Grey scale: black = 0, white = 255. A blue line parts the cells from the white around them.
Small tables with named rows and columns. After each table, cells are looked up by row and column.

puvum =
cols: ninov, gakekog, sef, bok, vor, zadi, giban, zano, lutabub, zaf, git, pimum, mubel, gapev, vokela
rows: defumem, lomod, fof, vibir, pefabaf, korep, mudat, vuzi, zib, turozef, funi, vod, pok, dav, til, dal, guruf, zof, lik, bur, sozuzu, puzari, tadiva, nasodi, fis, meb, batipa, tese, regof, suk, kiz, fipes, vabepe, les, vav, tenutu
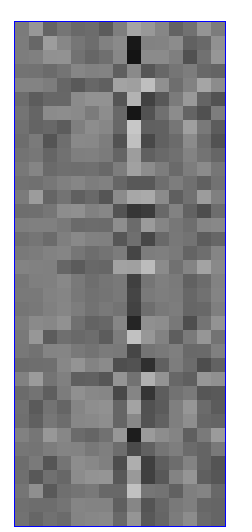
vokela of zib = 82
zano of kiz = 109
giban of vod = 129
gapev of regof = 103
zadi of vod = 125
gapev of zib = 109
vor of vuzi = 127
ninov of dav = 110
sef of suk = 152
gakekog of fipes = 122
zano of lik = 121
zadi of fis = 131
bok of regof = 109
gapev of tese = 107
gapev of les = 132
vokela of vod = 114
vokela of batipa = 89

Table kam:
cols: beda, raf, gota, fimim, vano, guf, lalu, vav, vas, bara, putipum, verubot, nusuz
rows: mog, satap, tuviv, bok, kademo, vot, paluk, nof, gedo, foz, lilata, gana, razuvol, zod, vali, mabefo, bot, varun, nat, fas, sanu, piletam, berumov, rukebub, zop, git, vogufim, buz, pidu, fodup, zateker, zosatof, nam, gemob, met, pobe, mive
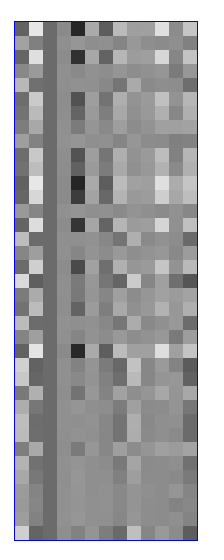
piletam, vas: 172
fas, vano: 121
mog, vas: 159
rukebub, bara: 160
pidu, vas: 174
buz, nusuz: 119
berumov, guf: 146
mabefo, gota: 107
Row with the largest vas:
nat

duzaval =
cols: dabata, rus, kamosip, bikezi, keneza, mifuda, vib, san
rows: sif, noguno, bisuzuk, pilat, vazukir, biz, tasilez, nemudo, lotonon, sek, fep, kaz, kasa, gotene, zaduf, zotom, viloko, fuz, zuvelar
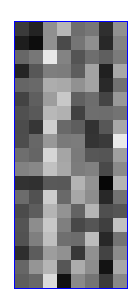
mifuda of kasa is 141
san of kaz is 180
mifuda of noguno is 143
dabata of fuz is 102
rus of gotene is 93
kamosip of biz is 157
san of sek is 159
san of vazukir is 113
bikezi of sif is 183
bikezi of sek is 165
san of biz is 152
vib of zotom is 40

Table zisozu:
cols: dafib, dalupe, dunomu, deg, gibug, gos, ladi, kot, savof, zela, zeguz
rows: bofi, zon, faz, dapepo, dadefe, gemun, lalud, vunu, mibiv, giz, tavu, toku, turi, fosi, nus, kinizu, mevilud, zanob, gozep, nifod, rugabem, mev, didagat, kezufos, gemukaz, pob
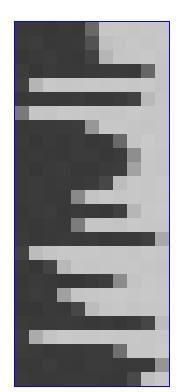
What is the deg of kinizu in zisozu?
59
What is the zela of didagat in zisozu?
198
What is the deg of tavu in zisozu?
60
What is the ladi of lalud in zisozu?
197
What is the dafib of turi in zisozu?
58
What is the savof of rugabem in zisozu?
196
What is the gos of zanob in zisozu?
197
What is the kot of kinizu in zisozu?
57
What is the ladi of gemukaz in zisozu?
59
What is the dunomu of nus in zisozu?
58
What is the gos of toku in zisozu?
59
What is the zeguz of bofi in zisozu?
198
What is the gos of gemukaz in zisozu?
59
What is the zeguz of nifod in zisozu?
199
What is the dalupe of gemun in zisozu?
58
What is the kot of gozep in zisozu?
139
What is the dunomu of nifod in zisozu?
58
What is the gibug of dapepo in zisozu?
57
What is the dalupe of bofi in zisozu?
57
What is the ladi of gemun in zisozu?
56
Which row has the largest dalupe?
lalud

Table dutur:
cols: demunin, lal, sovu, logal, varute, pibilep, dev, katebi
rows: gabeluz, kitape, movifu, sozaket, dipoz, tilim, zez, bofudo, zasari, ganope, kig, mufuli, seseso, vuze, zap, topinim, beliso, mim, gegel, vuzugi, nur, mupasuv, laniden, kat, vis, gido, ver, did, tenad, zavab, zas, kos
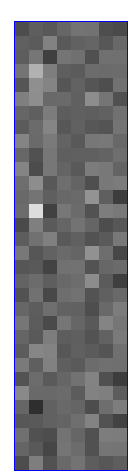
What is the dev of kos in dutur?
87
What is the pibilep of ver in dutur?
130
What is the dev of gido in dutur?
80
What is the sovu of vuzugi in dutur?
72
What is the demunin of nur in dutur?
102
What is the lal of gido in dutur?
108
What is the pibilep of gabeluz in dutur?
114
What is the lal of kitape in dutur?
91
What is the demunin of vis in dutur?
122
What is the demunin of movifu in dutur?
93
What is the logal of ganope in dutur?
95
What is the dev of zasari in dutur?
120
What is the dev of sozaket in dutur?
107
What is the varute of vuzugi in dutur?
114
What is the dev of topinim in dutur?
90
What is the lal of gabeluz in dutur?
94
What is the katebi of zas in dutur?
116
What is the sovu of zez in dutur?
124

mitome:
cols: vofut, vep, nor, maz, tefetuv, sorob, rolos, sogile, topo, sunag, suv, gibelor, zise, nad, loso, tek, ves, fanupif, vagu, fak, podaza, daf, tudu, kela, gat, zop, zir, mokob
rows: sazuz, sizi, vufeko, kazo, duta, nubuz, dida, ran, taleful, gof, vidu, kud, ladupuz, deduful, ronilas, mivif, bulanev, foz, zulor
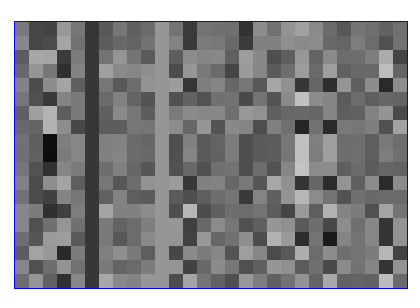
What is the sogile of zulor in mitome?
137
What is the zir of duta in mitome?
42
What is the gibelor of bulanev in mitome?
71
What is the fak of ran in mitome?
112
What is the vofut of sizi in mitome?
136
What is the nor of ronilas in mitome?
112
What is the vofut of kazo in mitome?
104
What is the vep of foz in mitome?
81
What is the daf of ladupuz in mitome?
139

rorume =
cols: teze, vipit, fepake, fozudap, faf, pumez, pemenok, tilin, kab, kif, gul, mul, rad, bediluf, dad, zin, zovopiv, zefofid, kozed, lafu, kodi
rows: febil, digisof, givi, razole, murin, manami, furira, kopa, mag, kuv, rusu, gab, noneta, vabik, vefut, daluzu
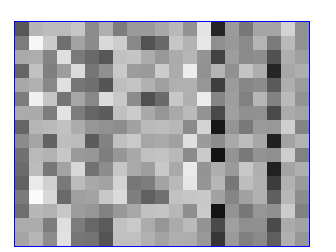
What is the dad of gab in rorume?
183
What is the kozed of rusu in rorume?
33
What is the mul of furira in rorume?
169
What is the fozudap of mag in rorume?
190
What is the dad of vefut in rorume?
74
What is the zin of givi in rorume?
157
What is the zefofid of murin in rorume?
140
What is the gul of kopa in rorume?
189
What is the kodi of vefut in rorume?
163
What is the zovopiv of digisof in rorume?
138
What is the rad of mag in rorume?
223
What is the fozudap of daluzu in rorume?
225
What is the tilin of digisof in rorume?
205
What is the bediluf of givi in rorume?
148
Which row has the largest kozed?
febil

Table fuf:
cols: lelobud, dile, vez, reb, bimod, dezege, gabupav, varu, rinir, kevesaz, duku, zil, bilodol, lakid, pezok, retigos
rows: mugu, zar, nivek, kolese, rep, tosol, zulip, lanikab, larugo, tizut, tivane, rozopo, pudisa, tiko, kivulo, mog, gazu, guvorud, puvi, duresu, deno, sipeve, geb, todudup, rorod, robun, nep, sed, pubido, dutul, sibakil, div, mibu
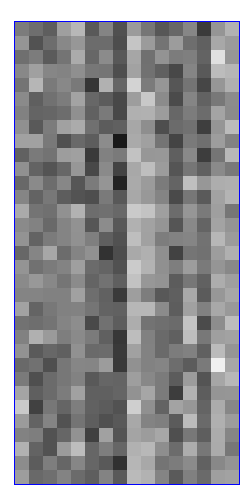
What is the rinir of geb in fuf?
189
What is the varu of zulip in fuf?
72
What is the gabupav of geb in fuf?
96
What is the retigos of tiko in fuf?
118
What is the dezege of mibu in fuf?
94
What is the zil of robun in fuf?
92
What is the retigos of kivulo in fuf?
148
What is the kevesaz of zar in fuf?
155
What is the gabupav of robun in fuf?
102
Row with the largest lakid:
rozopo

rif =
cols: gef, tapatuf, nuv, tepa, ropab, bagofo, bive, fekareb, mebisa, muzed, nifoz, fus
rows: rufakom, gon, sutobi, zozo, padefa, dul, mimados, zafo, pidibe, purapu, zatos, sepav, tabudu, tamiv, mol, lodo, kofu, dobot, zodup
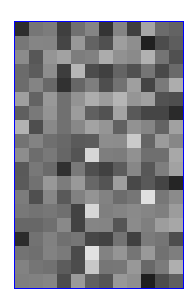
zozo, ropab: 182
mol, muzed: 127
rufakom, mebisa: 63
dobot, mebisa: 152
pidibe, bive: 141
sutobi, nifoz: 116
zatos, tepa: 48
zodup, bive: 85
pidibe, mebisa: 202
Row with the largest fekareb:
dul

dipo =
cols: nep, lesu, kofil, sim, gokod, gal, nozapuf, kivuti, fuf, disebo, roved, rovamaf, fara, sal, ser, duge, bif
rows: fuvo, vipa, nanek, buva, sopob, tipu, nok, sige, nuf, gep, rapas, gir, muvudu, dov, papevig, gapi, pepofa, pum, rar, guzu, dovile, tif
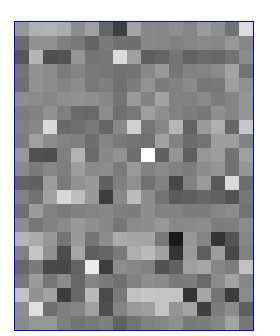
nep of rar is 120
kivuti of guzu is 122
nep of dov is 112
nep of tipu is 142
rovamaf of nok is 130
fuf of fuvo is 164

